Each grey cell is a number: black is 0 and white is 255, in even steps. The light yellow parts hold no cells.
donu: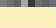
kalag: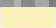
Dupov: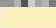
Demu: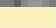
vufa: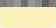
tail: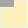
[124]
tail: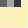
[111  98 111]
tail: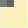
[136 150 150 136 124]
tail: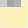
[124]
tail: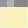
[166 166 124]

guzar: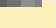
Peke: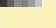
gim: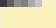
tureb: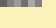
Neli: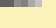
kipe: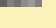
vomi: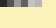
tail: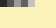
[183]
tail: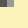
[ 98 195 183]
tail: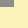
[129]

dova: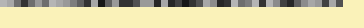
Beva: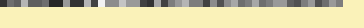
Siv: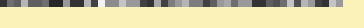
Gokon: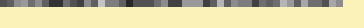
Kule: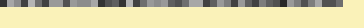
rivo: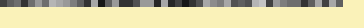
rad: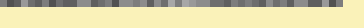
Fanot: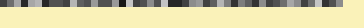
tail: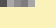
[ 81  95  81 181 196  65 153 125 110 110  51  95 167  65 167  95]
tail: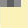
[110 167 125 167 153 140 140 110 110  95 125 110 125 110  95 140 110 125
  95 140 140  95  95 153  81 125]
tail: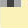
[95]
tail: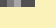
[110]
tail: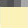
[167  65  95 153 125  65 153  95  65 125  95  81  39 153 125  81 125 167
  81  81 110]
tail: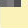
[140 140 125 140  95 140 110 167 125 167 153 140 140 110 110  95 125 110
 125 110  95 140 110 125  95 140 140  95  95 153  81 125]
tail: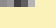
[125  51 125  95  51 140  65  81 110 167 140  65 110 196  51  81 140]

